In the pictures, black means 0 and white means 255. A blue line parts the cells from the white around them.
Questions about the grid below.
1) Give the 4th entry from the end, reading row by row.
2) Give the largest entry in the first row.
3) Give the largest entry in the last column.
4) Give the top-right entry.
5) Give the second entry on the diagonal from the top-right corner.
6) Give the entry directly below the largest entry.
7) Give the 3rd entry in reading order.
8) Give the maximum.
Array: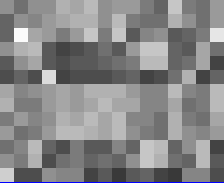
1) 57
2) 198
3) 230
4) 154
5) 112
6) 177
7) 144
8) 251

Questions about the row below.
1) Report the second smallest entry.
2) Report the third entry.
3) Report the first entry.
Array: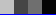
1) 69
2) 111
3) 194
